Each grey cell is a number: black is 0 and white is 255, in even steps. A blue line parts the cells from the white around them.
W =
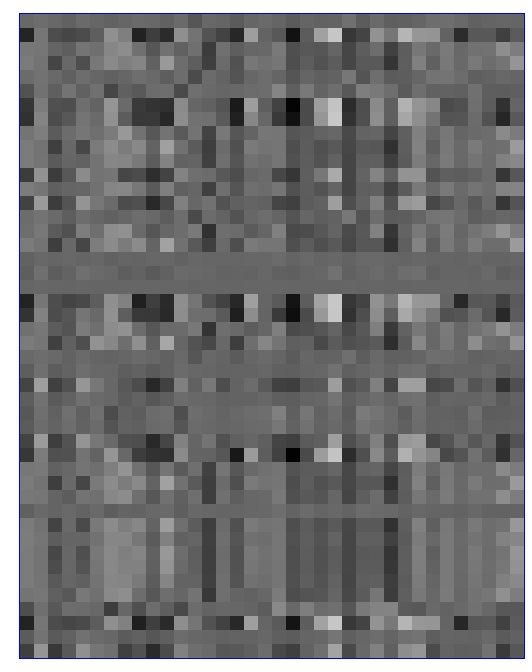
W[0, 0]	104
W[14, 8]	109
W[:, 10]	[97, 43, 113, 153, 94, 110, 48, 39, 115, 160, 131, 67, 127, 72, 93, 103, 162, 103, 97, 102, 42, 41, 106, 167, 97, 97, 65, 95, 110, 108, 70, 48, 116, 161, 113, 106, 157, 129, 152, 147, 133, 110, 94, 42, 95, 75]
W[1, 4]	76
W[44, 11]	108
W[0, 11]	106
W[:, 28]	[101, 150, 119, 128, 102, 110, 148, 142, 128, 130, 124, 147, 121, 156, 102, 121, 131, 103, 111, 102, 151, 143, 120, 136, 101, 111, 159, 113, 110, 108, 156, 148, 124, 130, 119, 104, 129, 123, 127, 126, 123, 120, 88, 151, 115, 150]
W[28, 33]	93
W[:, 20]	[101, 92, 88, 93, 101, 121, 75, 75, 91, 92, 93, 94, 93, 92, 102, 76, 92, 105, 101, 101, 93, 75, 79, 97, 102, 101, 86, 101, 118, 113, 91, 74, 92, 93, 89, 107, 92, 94, 93, 92, 94, 84, 126, 93, 101, 98]
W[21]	[51, 130, 76, 86, 117, 105, 145, 94, 57, 56, 41, 141, 110, 109, 90, 31, 141, 100, 58, 14, 75, 152, 198, 49, 78, 141, 94, 168, 143, 119, 81, 85, 107, 85, 40, 92]
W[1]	[36, 118, 77, 70, 76, 94, 144, 127, 34, 62, 43, 143, 115, 83, 67, 39, 158, 99, 88, 18, 92, 161, 198, 55, 68, 146, 118, 181, 150, 148, 98, 44, 88, 88, 64, 91]
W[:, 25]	[106, 146, 109, 89, 110, 121, 138, 142, 101, 87, 95, 132, 96, 128, 109, 129, 87, 105, 107, 102, 146, 141, 127, 90, 105, 107, 128, 108, 116, 111, 128, 137, 101, 87, 108, 106, 89, 95, 90, 91, 95, 118, 131, 147, 109, 129]
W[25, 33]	105
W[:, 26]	[95, 118, 65, 53, 91, 110, 95, 95, 68, 49, 63, 96, 65, 81, 91, 54, 48, 102, 101, 101, 120, 94, 57, 46, 96, 100, 68, 100, 106, 106, 78, 92, 70, 48, 65, 104, 50, 65, 53, 55, 62, 60, 132, 120, 100, 96]
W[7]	[49, 132, 76, 88, 116, 106, 145, 92, 56, 57, 39, 141, 113, 112, 90, 33, 135, 103, 57, 17, 75, 150, 199, 50, 79, 142, 95, 166, 142, 115, 84, 85, 107, 82, 38, 89]
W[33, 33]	109
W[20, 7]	129
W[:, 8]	[106, 34, 112, 133, 110, 89, 58, 56, 114, 136, 121, 76, 119, 80, 109, 106, 139, 100, 98, 102, 32, 57, 108, 143, 106, 98, 76, 98, 93, 96, 78, 61, 113, 137, 111, 99, 135, 119, 133, 129, 122, 109, 80, 32, 97, 81]
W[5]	[82, 113, 95, 115, 97, 112, 70, 96, 89, 108, 110, 74, 111, 105, 102, 104, 108, 109, 133, 95, 121, 99, 110, 88, 126, 121, 110, 90, 110, 97, 98, 96, 112, 94, 93, 95]
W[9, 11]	113
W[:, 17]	[106, 99, 104, 113, 109, 109, 94, 103, 118, 115, 109, 106, 108, 97, 109, 102, 117, 103, 103, 102, 101, 100, 102, 134, 106, 103, 89, 103, 110, 107, 95, 93, 112, 115, 105, 104, 115, 109, 113, 112, 110, 103, 92, 101, 103, 108]
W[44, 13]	102
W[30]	[67, 155, 62, 83, 148, 119, 105, 80, 78, 41, 70, 129, 101, 115, 80, 96, 103, 95, 68, 64, 91, 95, 158, 79, 96, 128, 78, 151, 156, 71, 84, 107, 87, 103, 54, 82]
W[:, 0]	[104, 36, 119, 123, 107, 82, 53, 49, 116, 123, 123, 60, 124, 66, 108, 110, 123, 98, 94, 102, 35, 51, 112, 123, 105, 94, 68, 93, 87, 91, 67, 55, 119, 123, 120, 96, 123, 124, 123, 123, 123, 116, 78, 35, 91, 63]
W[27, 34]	91
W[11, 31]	93
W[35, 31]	99
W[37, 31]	106
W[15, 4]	125
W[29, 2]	99
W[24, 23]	111
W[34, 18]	120

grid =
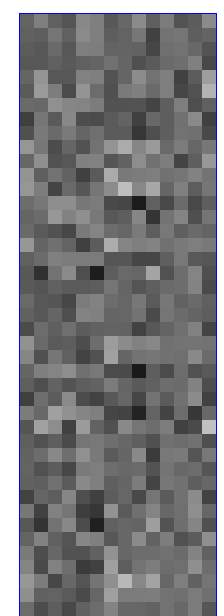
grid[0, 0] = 99
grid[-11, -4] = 116
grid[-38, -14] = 90
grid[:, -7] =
[103, 99, 100, 101, 101, 122, 82, 99, 91, 171, 98, 121, 190, 70, 94, 102, 132, 86, 105, 101, 102, 102, 98, 139, 101, 74, 101, 102, 67, 137, 103, 101, 104, 101, 102, 90, 103, 103, 103, 93, 184, 123, 103]
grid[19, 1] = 84
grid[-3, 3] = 103
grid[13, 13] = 94
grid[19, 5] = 93
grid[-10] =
[97, 95, 113, 91, 137, 127, 95, 101, 124, 68, 119, 113, 94, 103]
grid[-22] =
[97, 88, 101, 79, 131, 128, 101, 102, 115, 74, 117, 107, 100, 94]
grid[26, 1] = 79
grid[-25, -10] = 78
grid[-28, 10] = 120
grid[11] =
[147, 95, 114, 98, 64, 90, 171, 121, 124, 126, 113, 117, 130, 116]
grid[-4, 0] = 132
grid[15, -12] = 82
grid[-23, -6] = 119
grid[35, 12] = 143
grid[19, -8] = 117
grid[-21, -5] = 87
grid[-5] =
[122, 77, 103, 82, 81, 97, 146, 103, 109, 109, 113, 107, 131, 96]
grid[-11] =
[99, 81, 92, 71, 122, 126, 109, 104, 107, 83, 116, 104, 108, 85]
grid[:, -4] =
[124, 115, 111, 106, 126, 126, 94, 93, 94, 105, 125, 113, 101, 72, 115, 120, 113, 95, 81, 106, 119, 117, 99, 112, 113, 75, 109, 91, 67, 125, 112, 120, 116, 119, 91, 103, 83, 125, 113, 109, 102, 114, 114]
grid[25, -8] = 75
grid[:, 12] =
[92, 94, 104, 128, 92, 81, 78, 138, 112, 102, 94, 130, 93, 72, 79, 106, 126, 89, 132, 131, 106, 100, 129, 116, 137, 81, 130, 139, 55, 74, 113, 85, 108, 94, 139, 143, 133, 92, 131, 143, 97, 123, 124]
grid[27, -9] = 66
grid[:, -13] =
[127, 94, 87, 87, 148, 154, 104, 118, 121, 119, 143, 95, 125, 119, 107, 90, 100, 107, 49, 84, 87, 88, 108, 105, 80, 127, 79, 110, 104, 161, 81, 108, 81, 95, 101, 65, 52, 130, 77, 74, 124, 96, 76]
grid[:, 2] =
[96, 117, 105, 96, 87, 125, 144, 90, 106, 76, 82, 114, 68, 141, 151, 82, 112, 128, 114, 97, 85, 101, 95, 90, 118, 132, 98, 92, 160, 141, 94, 136, 92, 113, 93, 129, 114, 96, 103, 129, 71, 99, 93]
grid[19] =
[89, 84, 97, 91, 91, 93, 117, 101, 84, 95, 106, 109, 131, 74]
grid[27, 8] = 70
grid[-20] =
[146, 105, 90, 93, 77, 109, 156, 139, 129, 135, 112, 115, 116, 114]
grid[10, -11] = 87
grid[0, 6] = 88
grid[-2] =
[143, 96, 99, 90, 74, 102, 159, 123, 124, 125, 114, 112, 123, 112]
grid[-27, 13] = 121
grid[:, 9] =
[95, 65, 70, 90, 114, 106, 68, 104, 78, 154, 113, 126, 167, 96, 52, 93, 131, 70, 164, 95, 90, 74, 87, 135, 118, 94, 96, 115, 99, 109, 80, 59, 83, 68, 117, 132, 158, 98, 109, 125, 163, 125, 98]

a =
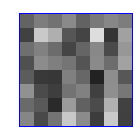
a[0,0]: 99
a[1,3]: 86
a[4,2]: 55
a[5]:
[145, 75, 62, 115, 129, 64, 143, 119]
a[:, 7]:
[125, 161, 151, 162, 87, 119, 65, 64]
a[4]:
[92, 57, 55, 128, 103, 34, 142, 87]
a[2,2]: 108
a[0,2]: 114
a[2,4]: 101
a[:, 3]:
[138, 86, 69, 117, 128, 115, 155, 200]
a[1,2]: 175
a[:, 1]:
[125, 201, 129, 140, 57, 75, 89, 73]
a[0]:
[99, 125, 114, 138, 98, 121, 135, 125]
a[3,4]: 84
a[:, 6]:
[135, 53, 74, 109, 142, 143, 177, 202]
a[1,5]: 221
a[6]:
[106, 89, 42, 155, 97, 75, 177, 65]
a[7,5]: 60
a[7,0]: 134

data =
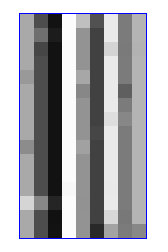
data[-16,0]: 169
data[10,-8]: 77
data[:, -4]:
[81, 65, 65, 65, 65, 65, 65, 65, 70, 65, 65, 65, 65, 65, 65, 41]
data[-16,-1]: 180
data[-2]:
[169, 77, 17, 252, 147, 65, 216, 120, 180]
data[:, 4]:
[191, 147, 147, 147, 167, 135, 147, 147, 147, 161, 147, 147, 147, 146, 147, 147]
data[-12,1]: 77
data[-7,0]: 140
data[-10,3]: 252
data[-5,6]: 234
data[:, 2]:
[18, 28, 18, 18, 18, 18, 18, 18, 18, 18, 18, 18, 18, 37, 17, 18]
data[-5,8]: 180
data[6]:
[169, 77, 18, 252, 147, 65, 234, 123, 180]
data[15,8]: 136
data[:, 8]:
[180, 180, 178, 180, 180, 180, 180, 180, 180, 180, 180, 180, 180, 180, 180, 136]
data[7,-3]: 222
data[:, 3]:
[252, 252, 252, 252, 252, 252, 252, 252, 252, 252, 252, 252, 248, 252, 252, 252]
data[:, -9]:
[169, 169, 169, 169, 153, 169, 169, 169, 169, 140, 169, 169, 169, 213, 169, 169]
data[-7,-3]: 234
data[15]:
[169, 77, 18, 252, 147, 41, 163, 123, 136]
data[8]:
[169, 77, 18, 252, 147, 70, 234, 123, 180]
